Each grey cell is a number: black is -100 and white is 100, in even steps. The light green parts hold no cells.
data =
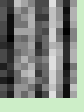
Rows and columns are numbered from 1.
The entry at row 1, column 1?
-43
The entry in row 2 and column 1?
-31
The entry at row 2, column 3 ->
16
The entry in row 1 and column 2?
-56
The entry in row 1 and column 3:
51
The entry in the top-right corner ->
16
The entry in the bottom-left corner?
-43
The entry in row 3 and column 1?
-31
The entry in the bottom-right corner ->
29
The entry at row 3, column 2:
-89

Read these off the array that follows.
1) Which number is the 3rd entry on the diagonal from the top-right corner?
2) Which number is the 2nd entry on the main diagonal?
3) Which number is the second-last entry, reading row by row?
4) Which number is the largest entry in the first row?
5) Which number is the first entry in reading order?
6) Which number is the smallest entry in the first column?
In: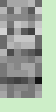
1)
6
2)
-17
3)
-6
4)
43
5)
-17
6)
-30

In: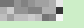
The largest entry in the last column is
94
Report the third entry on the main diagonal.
49
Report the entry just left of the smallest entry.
37
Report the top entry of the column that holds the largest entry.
82
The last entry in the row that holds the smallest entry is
-58
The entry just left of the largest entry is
2
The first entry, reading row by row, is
-8
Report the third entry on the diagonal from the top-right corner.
-8
